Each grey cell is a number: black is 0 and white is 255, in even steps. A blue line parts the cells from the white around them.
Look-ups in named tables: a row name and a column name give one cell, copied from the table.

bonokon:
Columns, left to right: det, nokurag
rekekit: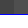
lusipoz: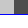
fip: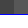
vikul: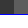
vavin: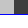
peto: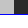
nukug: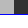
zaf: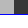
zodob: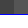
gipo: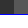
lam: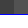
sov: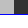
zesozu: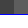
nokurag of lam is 82
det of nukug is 186
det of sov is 191
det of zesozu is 66
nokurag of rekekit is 79
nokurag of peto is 42

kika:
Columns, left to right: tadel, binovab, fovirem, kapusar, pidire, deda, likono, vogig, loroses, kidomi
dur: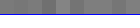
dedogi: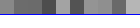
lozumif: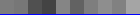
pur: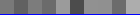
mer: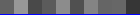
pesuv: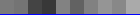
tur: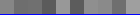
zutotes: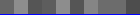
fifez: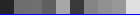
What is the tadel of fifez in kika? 37
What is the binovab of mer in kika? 151
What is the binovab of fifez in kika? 110
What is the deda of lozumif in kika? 98
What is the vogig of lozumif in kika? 142
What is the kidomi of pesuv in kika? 170
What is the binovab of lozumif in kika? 119
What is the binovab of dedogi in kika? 108
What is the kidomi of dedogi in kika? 182
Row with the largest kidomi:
fifez

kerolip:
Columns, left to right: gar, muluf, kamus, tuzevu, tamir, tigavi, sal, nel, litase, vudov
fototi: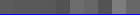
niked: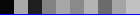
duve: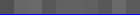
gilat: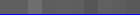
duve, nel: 88
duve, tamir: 97
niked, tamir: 167
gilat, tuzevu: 93
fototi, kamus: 89
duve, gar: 81

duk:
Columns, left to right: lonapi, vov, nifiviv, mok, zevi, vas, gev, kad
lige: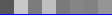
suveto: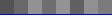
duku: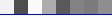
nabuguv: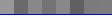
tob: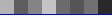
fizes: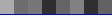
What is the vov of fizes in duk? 109
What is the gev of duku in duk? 123
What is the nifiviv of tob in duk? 132
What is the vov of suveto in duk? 104
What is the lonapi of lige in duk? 87
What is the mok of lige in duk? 191
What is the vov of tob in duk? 93
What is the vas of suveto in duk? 97
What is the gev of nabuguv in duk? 123
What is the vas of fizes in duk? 130
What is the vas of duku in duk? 131
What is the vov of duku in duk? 78
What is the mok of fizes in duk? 46

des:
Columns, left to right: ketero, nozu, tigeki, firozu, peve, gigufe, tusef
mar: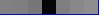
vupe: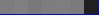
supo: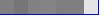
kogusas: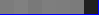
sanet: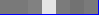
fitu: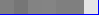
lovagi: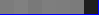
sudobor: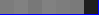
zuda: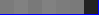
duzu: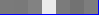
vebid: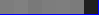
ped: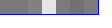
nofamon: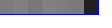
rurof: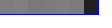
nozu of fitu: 118
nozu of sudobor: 129
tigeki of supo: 130
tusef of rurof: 32
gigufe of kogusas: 123
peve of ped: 123
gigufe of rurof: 123
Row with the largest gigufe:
mar

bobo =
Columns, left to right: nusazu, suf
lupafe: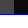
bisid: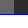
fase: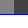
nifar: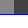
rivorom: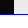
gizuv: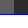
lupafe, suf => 11
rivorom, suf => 235
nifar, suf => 66
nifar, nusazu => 135
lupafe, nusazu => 69
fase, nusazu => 130
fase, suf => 66
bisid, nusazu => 102
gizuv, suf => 44
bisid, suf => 44
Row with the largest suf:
rivorom

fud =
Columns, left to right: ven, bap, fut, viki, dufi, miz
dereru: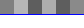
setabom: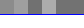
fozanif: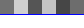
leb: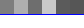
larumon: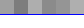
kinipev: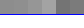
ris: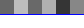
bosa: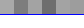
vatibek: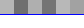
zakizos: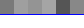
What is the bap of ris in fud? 189
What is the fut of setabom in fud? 113
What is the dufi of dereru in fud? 94
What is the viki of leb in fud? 201
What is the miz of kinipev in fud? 123
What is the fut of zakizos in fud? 148
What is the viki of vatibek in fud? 116
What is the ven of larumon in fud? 160
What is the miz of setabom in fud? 114
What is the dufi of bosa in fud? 163
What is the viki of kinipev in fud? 163
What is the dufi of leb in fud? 91
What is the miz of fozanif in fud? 109
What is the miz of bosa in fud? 157
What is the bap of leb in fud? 175
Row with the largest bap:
fozanif

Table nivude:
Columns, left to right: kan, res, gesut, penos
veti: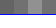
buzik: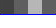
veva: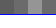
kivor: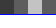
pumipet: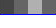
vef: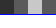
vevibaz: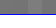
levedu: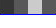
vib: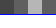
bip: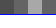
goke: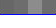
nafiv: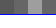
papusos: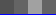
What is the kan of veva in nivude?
93
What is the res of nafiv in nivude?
102
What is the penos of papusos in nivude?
100
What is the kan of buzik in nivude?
65
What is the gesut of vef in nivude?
200
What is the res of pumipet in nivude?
101
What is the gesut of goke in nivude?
140
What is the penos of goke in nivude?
109
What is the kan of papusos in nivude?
82
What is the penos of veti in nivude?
113

